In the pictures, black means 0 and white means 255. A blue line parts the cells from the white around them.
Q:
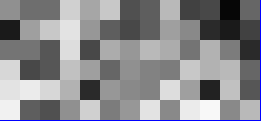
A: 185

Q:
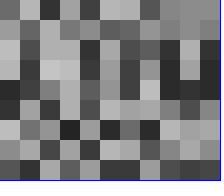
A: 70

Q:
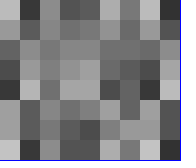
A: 50

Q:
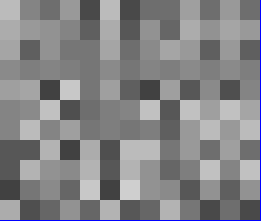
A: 73

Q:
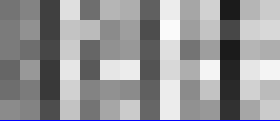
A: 203

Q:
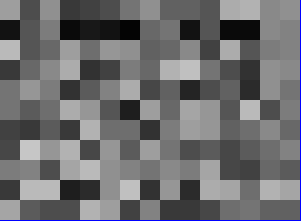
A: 97

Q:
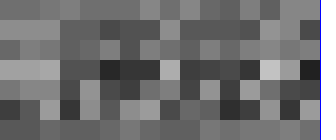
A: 111
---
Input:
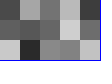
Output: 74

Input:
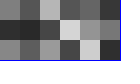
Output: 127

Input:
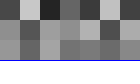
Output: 72

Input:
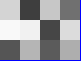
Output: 212

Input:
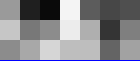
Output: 154

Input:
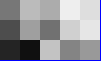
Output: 119

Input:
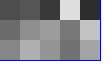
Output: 77
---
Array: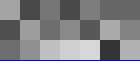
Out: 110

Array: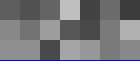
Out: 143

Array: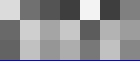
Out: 99

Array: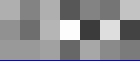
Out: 153

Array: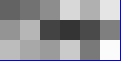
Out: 188

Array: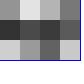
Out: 207

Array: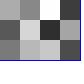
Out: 122

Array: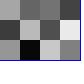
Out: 150
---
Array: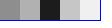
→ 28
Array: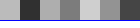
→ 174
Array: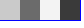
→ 243
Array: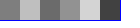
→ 107
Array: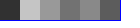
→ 153
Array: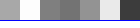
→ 127
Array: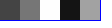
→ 254
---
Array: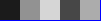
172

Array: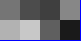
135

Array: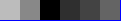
100

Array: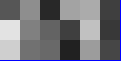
63

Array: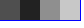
200

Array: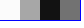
114

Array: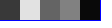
9
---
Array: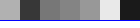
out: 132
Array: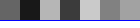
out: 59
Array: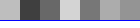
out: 212
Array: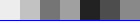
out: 160
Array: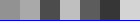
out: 191
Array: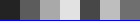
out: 226
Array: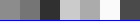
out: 203
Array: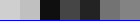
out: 69
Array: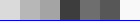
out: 61
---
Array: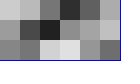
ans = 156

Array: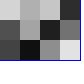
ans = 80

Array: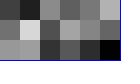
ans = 113

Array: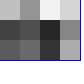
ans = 66

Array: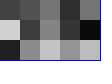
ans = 209

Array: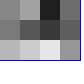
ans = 121

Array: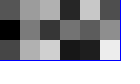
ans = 0

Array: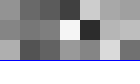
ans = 133
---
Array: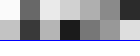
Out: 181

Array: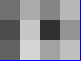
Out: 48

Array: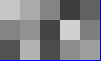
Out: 68

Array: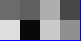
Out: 201

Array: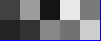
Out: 135

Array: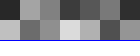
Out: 143

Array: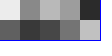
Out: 71

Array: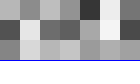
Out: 109

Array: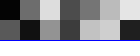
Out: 147

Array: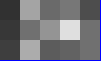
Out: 148
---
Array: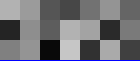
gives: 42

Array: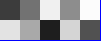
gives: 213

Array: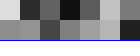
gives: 181

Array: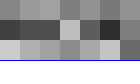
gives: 46

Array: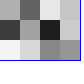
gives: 30

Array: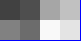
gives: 249
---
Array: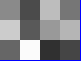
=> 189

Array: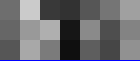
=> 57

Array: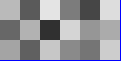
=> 228

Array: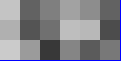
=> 127

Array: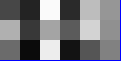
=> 250

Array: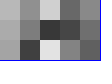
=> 208

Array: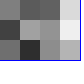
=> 97

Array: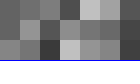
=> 125

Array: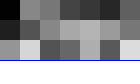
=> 119
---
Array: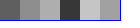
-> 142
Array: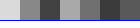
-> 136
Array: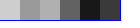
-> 154
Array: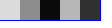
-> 141
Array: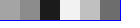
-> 140
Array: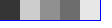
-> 205
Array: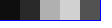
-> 41
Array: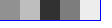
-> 190
